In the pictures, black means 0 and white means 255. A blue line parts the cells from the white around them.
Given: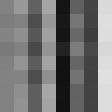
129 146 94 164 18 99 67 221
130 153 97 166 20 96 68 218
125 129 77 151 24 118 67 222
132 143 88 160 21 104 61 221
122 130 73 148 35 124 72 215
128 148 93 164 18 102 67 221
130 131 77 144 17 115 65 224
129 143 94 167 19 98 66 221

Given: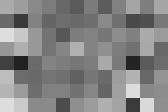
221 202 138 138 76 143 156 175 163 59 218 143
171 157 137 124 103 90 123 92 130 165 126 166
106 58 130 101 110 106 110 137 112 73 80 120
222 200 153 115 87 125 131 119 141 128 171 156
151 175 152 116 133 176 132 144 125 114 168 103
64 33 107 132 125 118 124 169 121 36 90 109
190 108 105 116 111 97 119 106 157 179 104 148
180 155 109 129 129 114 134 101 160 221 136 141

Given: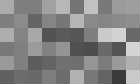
97 108 105 126 108 177 120 100 58 201
171 127 126 161 183 116 193 121 155 158
126 139 101 133 119 181 137 133 138 142
174 131 167 83 91 86 127 202 210 104
121 128 155 130 148 81 77 105 84 212
153 128 92 100 113 111 149 124 154 176

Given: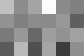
91 185 79 165 60 142
191 140 164 251 138 128
146 128 139 138 151 95
122 152 104 158 146 162

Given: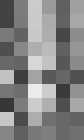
133 96 121 127 105 113
67 125 203 154 96 160
66 123 202 171 98 167
122 99 200 173 71 140
79 136 174 186 97 150
104 101 215 194 87 138
193 62 163 89 103 80
118 110 235 204 59 145
55 124 204 175 78 168
199 75 173 112 104 99

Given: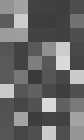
85 70 80 203 79 150
148 163 66 64 62 77
92 205 62 61 64 114
156 157 67 67 64 78
85 66 89 144 204 73
89 66 126 88 218 68
90 119 58 85 71 202
202 85 97 73 62 80
81 70 82 217 97 121
83 163 61 68 66 163

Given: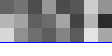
216 144 111 93 132 91 227 167
100 116 76 152 75 86 205 147
182 163 96 108 164 67 182 42

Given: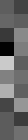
92 112
94 67
102 94
57 137
2 125
202 94
129 111
176 96
69 150
92 60

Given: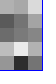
150 45 116
177 168 218
90 116 164
108 122 134
189 235 178
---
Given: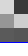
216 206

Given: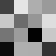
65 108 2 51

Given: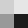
208 28

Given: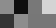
141 141

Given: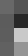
104 40

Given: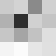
203 46 194 224
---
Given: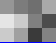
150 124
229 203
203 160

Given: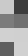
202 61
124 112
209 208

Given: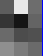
93 233
53 21
106 76

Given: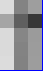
220 131
165 95
218 134

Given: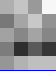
175 196
120 165
162 135

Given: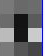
121 105
107 19
187 21

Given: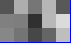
84 174
128 126
135 116
